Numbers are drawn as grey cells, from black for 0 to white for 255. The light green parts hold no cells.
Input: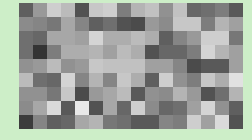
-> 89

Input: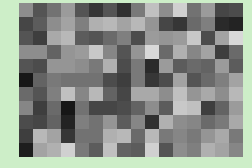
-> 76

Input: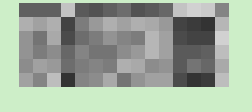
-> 132

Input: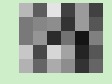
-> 65

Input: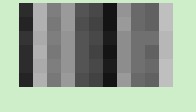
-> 191
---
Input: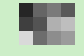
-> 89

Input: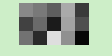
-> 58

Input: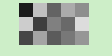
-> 142

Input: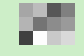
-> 128

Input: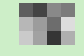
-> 123

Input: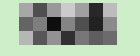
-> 188
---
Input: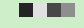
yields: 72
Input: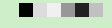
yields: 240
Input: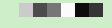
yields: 118
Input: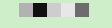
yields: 205
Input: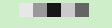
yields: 23
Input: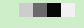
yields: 8
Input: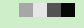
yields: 83
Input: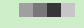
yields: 54
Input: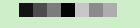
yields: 124
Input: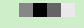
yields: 100
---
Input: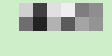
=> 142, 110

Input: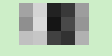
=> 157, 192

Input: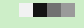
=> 154, 242

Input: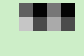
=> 3, 198

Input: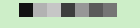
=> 117, 18

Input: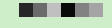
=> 164, 39
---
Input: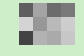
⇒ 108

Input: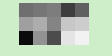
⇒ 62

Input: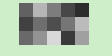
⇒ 71

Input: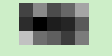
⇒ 103

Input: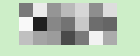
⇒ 142

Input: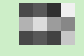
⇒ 48
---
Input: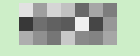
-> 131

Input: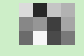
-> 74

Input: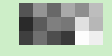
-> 253

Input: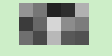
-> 88

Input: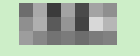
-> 123

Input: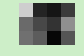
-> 7

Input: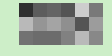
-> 185

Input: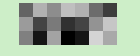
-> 212

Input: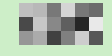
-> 205
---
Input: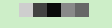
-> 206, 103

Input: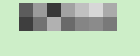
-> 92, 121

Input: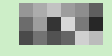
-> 150, 187

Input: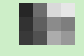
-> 38, 152

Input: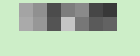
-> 164, 98

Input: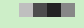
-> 191, 135

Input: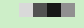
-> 217, 144

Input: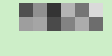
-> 80, 109
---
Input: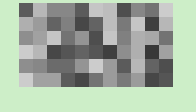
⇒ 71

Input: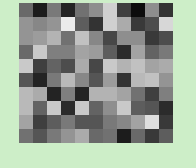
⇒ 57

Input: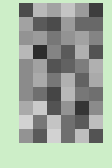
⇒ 190

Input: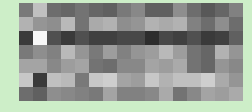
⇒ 157

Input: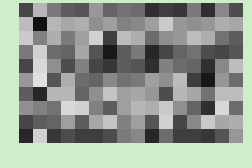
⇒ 85

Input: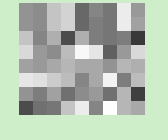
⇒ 182

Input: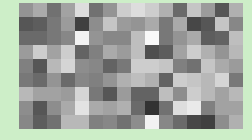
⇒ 141
